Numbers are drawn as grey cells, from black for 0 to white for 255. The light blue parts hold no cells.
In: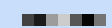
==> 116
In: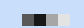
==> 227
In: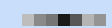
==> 148
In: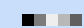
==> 95
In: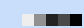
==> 3
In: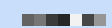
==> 150
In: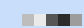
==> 156
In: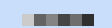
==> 48
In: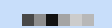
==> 184
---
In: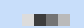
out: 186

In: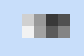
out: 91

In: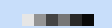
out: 68

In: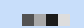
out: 168

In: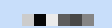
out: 93

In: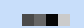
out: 102

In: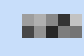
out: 71

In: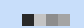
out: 164

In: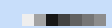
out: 97

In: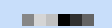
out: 100
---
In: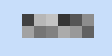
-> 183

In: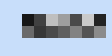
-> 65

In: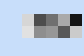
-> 77

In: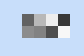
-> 184

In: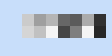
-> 159

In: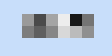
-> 74
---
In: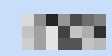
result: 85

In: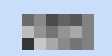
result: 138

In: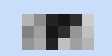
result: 192

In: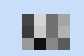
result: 16

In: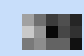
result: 99

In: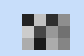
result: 26

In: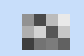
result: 115
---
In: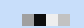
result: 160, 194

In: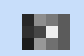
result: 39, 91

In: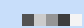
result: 82, 244

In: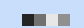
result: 36, 144

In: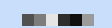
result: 80, 155

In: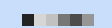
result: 35, 150
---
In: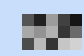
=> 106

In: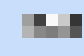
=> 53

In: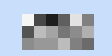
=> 176

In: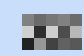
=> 184

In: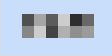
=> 104

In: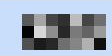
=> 154

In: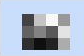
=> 227
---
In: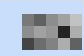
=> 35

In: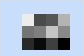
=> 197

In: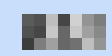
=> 160

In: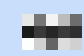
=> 58

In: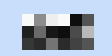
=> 75

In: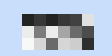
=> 106

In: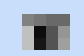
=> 83

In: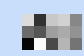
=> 170

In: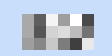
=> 188
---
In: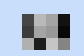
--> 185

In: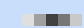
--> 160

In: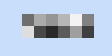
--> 170

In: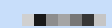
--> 25

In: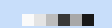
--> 228

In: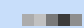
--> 193
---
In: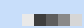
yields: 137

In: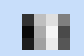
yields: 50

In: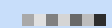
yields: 128

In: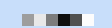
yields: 124

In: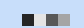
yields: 165

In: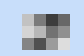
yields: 103

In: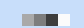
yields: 169

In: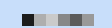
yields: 135
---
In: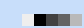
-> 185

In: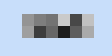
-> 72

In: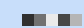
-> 181

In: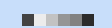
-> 129

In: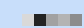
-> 140

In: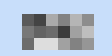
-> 181
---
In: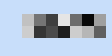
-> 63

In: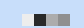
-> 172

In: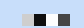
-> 253

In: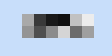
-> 25

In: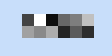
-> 13

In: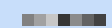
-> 199

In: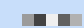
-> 239

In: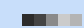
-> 138
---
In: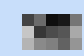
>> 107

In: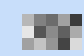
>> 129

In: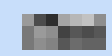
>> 76

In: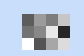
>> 155

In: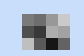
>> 110

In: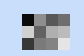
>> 142

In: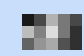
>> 72

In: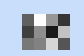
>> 253
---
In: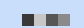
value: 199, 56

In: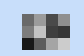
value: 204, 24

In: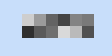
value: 217, 47

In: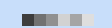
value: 222, 61

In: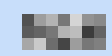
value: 213, 60

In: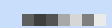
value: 234, 62
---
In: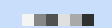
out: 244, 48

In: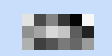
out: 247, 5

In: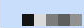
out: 218, 20

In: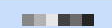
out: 231, 37

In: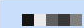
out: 233, 21

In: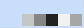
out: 242, 34

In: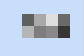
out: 222, 54
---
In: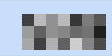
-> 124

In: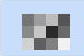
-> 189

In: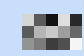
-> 222

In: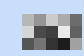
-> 171

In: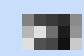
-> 46

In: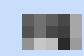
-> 72
